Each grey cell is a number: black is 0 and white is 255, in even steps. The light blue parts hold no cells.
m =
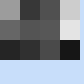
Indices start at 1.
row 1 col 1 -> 156
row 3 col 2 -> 48
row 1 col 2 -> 55

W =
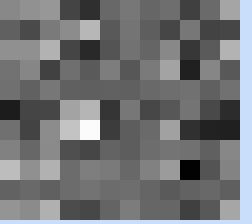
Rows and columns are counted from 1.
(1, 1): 136
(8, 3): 138
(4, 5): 90
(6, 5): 181
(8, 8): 109
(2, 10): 119
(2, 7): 116
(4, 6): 125
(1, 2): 145
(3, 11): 90
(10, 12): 95
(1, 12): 165
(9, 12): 131
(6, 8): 71
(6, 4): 163
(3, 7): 114
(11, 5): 71
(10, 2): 105
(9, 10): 2
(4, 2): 134
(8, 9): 116
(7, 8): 106
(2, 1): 96
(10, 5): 115
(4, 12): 88
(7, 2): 67
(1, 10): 64
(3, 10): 55
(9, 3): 177
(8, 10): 113
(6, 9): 87
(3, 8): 101

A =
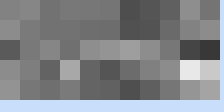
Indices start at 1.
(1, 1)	130
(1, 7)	78
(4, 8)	128
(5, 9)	118
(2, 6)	109
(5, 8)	95
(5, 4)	122
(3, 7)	158
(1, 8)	85
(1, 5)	119
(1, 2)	134
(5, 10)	149
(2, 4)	114
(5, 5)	100
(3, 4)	112
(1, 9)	96

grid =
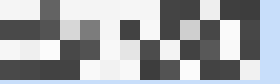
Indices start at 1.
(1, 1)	245
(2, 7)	66
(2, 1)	73
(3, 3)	251
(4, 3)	66
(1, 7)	246
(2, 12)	250
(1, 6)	244
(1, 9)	68
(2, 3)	83
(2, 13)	71
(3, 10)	66
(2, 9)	67
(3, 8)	76
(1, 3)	99

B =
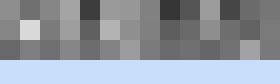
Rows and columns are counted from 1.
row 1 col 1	142
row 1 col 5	61
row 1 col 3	134
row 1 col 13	108
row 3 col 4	134
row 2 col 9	93
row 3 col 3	111
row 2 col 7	143
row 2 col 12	110
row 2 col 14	122
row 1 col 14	118
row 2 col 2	218

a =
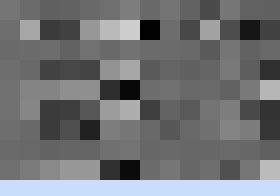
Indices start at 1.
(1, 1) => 117
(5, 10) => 104
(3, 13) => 98
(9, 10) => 103
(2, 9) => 109
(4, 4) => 72
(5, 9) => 113
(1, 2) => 107
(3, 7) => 114
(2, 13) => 22
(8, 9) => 105
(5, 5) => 143
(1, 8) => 105
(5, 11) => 106
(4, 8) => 90
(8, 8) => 103
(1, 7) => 125
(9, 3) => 138
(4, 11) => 101
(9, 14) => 187
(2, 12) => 77
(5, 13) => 121
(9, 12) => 80
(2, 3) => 59
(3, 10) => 105
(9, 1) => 112
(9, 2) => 122
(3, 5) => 114
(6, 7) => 174
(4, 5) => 68
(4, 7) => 167
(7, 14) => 54
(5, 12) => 98
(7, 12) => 132
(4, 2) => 105
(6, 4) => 62

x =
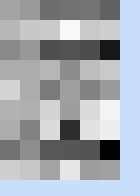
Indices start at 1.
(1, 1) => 163
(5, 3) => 123
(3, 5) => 77
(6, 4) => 157
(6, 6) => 243
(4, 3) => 182
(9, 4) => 229
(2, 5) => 201
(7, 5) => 226
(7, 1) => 172
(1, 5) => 115
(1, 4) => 114
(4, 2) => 172
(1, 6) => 97
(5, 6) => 154
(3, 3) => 78
